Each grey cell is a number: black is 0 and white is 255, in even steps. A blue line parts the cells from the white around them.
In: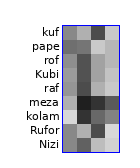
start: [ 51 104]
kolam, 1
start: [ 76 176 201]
raf, 1
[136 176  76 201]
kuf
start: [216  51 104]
kolam, 0
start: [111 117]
pape, 0
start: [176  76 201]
kuf, 1

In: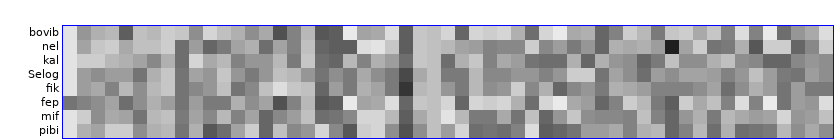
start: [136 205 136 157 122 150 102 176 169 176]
nel, 32
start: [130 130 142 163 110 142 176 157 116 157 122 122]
fik, 43
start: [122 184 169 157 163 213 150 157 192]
mif, 46
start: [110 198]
kal, 24
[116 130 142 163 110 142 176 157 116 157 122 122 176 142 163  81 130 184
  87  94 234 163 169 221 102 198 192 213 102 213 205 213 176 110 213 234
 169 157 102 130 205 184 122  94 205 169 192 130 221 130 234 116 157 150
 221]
fep

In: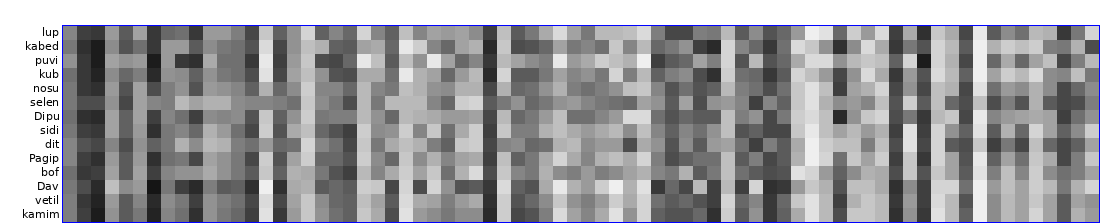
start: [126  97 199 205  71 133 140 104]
dit, 26
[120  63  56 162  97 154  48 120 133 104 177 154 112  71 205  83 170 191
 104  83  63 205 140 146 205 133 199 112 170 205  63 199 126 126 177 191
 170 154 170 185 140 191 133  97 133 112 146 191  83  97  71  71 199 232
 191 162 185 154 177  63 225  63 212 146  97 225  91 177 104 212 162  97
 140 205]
sidi
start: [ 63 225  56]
kamim, 13
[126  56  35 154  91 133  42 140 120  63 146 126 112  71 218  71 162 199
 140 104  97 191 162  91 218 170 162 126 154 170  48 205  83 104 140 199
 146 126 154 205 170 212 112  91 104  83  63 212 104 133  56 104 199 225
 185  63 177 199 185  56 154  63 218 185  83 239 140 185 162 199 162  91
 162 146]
vetil
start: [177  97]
kabed, 18

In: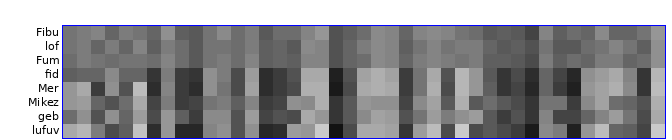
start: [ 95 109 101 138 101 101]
Fibu, 35
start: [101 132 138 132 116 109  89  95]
Fibu, 24

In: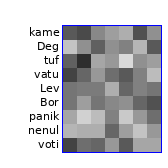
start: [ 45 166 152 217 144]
tuf, 1
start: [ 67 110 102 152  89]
voti, 0
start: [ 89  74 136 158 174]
kame, 0

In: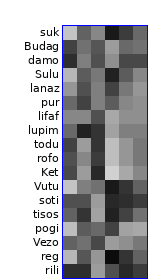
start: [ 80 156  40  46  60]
soti, 1
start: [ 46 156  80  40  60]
rili, 1
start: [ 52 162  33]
tisos, 1
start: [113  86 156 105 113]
Budag, 1

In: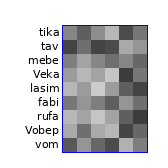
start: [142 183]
tika, 2
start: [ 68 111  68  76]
tav, 0
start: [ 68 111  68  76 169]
tav, 0
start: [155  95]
lasim, 3

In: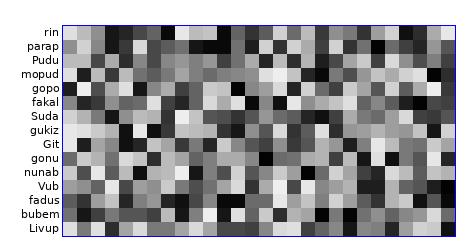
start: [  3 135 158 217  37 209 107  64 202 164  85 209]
gopo, 12
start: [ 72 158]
Vub, 4
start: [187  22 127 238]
bubem, 7
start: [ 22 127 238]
bubem, 8
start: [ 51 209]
parap, 15

